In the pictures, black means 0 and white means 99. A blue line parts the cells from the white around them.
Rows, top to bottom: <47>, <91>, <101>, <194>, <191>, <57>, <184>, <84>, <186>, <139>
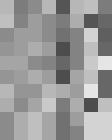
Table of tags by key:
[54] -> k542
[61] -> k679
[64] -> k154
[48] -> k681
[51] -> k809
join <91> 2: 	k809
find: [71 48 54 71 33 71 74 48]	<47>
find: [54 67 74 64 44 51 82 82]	<139>
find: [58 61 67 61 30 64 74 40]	<57>
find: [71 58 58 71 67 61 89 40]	<184>
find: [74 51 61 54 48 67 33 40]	<91>

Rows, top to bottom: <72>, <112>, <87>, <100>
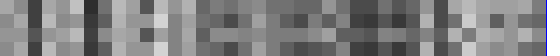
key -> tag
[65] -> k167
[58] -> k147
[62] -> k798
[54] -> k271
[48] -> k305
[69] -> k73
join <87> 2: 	k147
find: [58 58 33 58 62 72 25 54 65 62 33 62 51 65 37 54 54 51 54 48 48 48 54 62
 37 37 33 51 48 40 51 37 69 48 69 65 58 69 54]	<87>
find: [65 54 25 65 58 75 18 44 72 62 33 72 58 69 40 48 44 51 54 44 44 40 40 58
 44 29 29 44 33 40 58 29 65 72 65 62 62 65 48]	<72>
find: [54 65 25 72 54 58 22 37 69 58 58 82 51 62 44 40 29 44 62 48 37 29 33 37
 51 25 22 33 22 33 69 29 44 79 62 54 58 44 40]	<100>

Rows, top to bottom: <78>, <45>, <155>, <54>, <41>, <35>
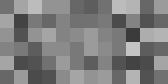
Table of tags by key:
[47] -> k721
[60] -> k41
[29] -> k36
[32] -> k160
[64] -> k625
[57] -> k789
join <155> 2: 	k160
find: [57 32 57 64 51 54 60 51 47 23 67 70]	<155>

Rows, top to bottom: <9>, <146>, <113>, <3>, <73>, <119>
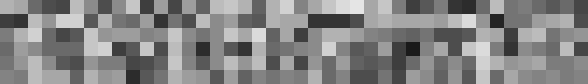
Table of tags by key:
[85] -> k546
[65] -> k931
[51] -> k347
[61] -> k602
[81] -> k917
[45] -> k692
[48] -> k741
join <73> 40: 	k741
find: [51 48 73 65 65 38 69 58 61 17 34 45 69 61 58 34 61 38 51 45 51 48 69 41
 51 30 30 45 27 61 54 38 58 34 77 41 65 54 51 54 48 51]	<119>

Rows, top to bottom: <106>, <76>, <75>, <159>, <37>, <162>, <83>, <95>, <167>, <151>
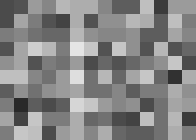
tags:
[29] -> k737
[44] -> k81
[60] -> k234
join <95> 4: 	k737
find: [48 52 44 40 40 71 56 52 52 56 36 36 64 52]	<75>
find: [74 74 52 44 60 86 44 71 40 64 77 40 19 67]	<162>
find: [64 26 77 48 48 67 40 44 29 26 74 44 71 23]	<167>
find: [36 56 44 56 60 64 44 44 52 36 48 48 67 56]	<83>
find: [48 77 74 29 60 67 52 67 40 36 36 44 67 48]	<151>

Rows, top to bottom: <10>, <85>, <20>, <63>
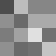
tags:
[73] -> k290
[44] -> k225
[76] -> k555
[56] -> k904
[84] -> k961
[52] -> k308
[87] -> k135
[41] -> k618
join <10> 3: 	k308
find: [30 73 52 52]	<10>
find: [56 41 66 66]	<85>

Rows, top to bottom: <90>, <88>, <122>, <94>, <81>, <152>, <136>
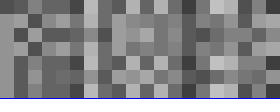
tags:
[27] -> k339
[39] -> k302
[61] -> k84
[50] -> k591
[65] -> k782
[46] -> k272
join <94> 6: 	k272
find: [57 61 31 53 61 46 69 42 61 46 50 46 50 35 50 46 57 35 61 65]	<94>
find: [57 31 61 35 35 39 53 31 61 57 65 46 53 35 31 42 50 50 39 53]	<122>
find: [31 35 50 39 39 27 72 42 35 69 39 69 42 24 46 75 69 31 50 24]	<90>
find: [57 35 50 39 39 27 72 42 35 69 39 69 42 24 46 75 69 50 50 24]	<81>

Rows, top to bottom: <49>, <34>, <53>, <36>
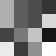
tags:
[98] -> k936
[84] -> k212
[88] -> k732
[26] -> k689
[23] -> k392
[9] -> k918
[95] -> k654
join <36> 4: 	k936
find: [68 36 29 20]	<49>
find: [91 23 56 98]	<36>

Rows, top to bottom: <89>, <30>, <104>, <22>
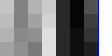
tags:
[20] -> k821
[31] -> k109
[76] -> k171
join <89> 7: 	k109
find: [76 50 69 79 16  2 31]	<89>
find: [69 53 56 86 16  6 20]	<104>

